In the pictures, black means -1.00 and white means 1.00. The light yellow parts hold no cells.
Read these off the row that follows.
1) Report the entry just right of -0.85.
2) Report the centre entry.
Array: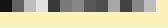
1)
-0.22
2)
0.06

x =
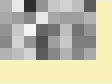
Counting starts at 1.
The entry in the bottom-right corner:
0.32
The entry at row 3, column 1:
0.15
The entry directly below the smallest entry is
0.07
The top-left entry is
0.40
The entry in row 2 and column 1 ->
0.32
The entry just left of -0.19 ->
0.92
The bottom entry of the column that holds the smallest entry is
0.65
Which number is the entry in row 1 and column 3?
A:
-0.64
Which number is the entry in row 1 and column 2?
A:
0.82
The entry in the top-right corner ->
-0.28
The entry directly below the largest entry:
0.15

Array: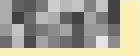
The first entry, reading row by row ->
0.36
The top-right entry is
-0.48
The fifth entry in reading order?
0.61
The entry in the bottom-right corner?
0.10
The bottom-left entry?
-0.15
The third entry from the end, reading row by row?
0.10

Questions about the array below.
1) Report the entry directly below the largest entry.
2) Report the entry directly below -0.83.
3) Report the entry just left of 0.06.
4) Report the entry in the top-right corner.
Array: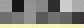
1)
-0.21
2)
-0.04
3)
0.15
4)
0.34

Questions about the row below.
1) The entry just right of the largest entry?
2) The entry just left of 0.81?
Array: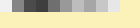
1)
0.04
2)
0.56

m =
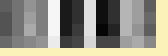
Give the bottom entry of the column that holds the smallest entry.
-0.45
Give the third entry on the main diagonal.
0.33
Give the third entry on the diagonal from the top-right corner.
0.42
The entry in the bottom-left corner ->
-0.18
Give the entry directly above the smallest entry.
-0.88
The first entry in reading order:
-0.26
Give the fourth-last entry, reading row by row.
-0.45
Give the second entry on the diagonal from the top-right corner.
0.24
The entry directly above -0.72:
-0.62
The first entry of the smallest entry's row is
-0.35
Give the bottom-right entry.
0.07
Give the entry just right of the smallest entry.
-0.72
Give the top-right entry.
-0.26

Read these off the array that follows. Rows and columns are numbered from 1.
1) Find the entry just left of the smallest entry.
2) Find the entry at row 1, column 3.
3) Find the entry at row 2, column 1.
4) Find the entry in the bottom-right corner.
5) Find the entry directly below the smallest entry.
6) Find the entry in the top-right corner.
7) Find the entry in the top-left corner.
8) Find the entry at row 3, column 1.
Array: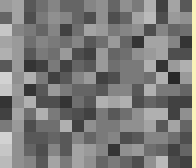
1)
0.38
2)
-0.31
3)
-0.21
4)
-0.49
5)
-0.04
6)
-0.31
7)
0.21
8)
0.55

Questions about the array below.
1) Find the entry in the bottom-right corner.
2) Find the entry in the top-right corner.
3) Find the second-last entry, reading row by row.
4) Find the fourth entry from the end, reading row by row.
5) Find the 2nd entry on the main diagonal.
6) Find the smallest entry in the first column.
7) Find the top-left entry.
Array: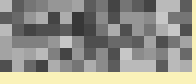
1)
0.36
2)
-0.28
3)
0.46
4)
0.46
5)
-0.18
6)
-0.38
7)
0.46

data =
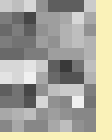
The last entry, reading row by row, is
0.06
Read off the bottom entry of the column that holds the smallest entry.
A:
0.49
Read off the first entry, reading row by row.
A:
0.59
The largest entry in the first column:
0.78
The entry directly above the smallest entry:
0.24
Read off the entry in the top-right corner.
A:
0.59
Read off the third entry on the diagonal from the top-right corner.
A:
0.40
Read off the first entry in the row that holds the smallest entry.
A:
0.69
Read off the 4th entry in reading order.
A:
0.14
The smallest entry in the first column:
-0.26
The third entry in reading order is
0.69
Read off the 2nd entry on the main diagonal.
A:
-0.18
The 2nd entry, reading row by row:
0.49
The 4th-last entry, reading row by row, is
0.32
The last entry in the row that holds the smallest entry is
0.49
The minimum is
-0.55
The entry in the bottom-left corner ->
0.06
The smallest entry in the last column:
-0.10
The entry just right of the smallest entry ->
-0.10
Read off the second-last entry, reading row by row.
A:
0.14
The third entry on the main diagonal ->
-0.26
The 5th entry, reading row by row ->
-0.26

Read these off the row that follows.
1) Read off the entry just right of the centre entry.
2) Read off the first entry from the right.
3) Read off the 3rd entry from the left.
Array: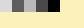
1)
-0.43
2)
-1.00
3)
0.45

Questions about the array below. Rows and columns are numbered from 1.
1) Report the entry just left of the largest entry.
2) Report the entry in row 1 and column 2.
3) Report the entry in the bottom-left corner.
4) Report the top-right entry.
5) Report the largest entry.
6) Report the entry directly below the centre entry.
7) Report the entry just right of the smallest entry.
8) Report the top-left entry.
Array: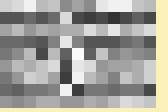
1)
-0.25
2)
0.71
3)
0.18
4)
0.46
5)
0.97
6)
0.80
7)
-0.43
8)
0.62
